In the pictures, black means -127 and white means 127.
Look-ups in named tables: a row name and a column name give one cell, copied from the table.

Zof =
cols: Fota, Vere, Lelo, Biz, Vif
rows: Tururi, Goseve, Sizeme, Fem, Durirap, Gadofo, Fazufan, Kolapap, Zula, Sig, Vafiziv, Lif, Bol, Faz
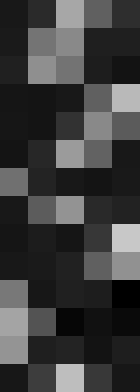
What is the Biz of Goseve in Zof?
-96
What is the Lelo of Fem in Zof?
-103
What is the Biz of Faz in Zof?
-71
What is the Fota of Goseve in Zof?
-101
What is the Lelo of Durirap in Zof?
-77
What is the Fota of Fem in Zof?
-106
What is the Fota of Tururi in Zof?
-103
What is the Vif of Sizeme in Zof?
-108
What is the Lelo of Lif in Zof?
-121
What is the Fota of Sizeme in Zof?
-95
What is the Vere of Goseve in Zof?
-11
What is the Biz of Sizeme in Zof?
-98
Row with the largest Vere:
Sizeme

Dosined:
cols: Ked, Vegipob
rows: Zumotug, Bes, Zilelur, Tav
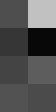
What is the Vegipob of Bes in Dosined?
-119
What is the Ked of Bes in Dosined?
-73
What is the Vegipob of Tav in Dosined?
-52
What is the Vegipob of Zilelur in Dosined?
-34
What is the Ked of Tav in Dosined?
-45
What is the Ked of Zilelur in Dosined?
-59
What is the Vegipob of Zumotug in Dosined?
65
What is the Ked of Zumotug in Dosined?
-49

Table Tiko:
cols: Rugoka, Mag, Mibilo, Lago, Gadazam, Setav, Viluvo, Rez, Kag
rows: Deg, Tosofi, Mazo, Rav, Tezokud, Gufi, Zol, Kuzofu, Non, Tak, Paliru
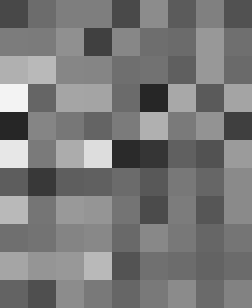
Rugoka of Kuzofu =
57
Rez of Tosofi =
24
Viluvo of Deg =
-36
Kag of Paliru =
2
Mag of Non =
-12
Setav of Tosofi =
-17
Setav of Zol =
-39
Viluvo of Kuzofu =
-3
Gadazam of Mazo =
-16
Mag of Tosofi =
-4
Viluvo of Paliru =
11
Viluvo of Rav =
40

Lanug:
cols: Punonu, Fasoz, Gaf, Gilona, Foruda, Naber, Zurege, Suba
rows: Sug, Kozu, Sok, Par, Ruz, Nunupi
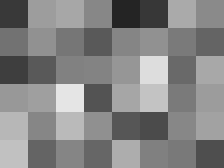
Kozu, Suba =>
-27
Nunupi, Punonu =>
65
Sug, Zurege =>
42
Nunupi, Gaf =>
5
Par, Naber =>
67
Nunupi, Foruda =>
45
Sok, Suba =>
40
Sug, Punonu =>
-70
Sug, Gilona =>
7
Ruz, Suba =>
34
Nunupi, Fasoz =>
-27
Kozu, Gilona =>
-38
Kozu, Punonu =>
-13
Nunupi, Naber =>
0
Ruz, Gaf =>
58
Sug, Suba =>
10
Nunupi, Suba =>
-49

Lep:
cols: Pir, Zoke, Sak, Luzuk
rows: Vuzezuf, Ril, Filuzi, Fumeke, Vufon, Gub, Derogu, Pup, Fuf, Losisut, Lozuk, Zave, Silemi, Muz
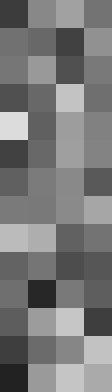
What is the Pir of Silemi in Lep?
-65
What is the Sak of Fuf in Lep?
-30
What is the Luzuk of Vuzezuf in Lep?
-12
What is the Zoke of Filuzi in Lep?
25
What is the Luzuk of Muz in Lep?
42
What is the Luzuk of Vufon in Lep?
1
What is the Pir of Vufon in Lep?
92
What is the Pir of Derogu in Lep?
-31
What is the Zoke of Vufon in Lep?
-31
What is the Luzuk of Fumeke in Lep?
-16
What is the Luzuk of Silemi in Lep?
66
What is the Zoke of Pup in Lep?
-6
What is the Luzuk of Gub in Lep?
3
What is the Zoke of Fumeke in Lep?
-23
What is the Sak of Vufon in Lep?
29
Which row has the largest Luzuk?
Silemi

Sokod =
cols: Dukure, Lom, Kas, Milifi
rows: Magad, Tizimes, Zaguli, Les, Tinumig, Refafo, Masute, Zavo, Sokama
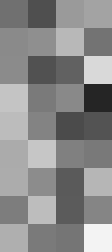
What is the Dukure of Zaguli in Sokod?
11
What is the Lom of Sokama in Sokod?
-5
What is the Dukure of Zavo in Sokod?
-2
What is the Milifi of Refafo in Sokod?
-6
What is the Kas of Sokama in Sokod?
-10
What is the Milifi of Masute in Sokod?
54
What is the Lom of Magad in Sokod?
-48
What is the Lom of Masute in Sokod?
12
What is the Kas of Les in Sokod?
9
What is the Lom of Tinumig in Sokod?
3
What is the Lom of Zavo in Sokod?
61
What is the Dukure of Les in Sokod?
68
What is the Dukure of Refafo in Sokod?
43
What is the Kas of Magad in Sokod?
26
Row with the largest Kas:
Tizimes

